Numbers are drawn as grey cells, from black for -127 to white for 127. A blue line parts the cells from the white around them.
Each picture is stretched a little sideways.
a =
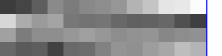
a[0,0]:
-67
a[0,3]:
10
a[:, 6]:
[13, -10, 22, 2]
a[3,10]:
39
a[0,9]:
68
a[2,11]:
13
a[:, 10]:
[101, -24, 7, 39]
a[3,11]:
61
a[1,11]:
-47
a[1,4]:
-8
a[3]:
[-23, -37, -33, -62, -22, -18, 2, 20, 16, 29, 39, 61, 52]
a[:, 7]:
[22, -23, 13, 20]
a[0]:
[-67, -58, -33, 10, -4, 8, 13, 22, 51, 68, 101, 104, 124]

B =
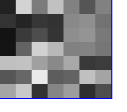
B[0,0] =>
-94
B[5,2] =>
106
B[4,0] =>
64
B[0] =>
[-94, 83, -4, 65, 1, -42, 1]
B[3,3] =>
56
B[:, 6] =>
[1, -13, -6, -9, -67, 36, -49]
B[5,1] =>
-24
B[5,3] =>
-34
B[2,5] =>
20
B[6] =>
[37, 73, -77, 5, 29, -81, -49]
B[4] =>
[64, 66, 32, 9, 40, -70, -67]
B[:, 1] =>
[83, -91, -69, -28, 66, -24, 73]
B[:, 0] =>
[-94, -76, -108, -107, 64, -41, 37]

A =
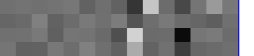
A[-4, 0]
-15
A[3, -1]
-16
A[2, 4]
-10
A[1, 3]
-29
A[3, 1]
-30
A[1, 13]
-33
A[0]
[-15, -12, -15, -12, -8, -29, -16, -29, -74, 69, -19, -55, -10, 26, -7]
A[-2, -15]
-15
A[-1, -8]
-30
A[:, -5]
[-19, -6, -19, -14]
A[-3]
[-25, -21, 0, -29, -19, -6, -15, -3, -43, -17, -6, -20, -25, -33, -15]
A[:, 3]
[-12, -29, -31, -7]

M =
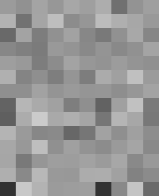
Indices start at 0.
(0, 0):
27
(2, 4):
34
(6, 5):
21
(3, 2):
-4
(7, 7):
32
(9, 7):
15
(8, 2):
75
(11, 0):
38
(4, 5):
23
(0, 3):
23
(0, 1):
17
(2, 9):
6
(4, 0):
30
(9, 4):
-24
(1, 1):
-13
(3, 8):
17
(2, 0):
-22
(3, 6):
20
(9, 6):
34
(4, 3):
12
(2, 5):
7
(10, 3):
16
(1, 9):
25
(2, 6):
-6
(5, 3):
-1
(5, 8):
64
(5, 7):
32
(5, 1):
4
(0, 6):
45
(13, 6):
-76
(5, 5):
-2
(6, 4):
26
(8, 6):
-9
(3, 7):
9
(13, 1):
72
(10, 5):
19
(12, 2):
56
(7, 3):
33

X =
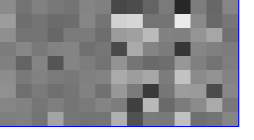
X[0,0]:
11
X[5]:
[13, -6, 2, -5, -7, 0, 3, 42, 29, 39, -3, 66, 11, 19, 3]
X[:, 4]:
[-11, -18, -5, 4, 4, -7, -10, -10, -8]
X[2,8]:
32
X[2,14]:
-14
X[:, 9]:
[-27, -12, 58, 4, -21, 39, -69, 57, -4]
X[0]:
[11, -12, 1, -7, -11, 4, 0, -56, -51, -27, -5, -88, -2, -24, 5]
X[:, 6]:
[0, -11, -17, -9, -12, 3, -14, 4, -10]
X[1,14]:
-8
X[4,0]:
0
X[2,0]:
15
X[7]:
[5, 2, -9, -1, -10, -5, 4, -2, -63, 57, -21, -3, 11, 42, -6]
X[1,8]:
86
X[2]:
[15, -12, -11, -24, -5, -4, -17, 27, 32, 58, 2, 0, 20, 38, -14]
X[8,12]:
-16
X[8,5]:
-12
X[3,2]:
-6
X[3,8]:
42
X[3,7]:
-53
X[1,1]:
-17
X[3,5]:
-15
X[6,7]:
24
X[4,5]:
-2
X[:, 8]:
[-51, 86, 32, 42, -10, 29, -5, -63, -46]
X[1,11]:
106
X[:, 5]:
[4, 6, -4, -15, -2, 0, 2, -5, -12]

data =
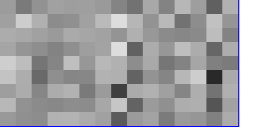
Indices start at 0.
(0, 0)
28
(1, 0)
32
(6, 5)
-5
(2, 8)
48
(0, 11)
55
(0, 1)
-5
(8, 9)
35
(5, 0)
67
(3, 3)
3
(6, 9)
49
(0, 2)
18
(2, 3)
26
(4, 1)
61
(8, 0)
25
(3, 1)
21
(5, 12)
77
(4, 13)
0
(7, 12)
47
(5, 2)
-22
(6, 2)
6
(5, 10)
5
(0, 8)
-13
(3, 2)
14
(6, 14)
48
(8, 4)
51
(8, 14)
44
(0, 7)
4
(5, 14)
42
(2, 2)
33
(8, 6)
33
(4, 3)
5
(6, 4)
50
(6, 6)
27
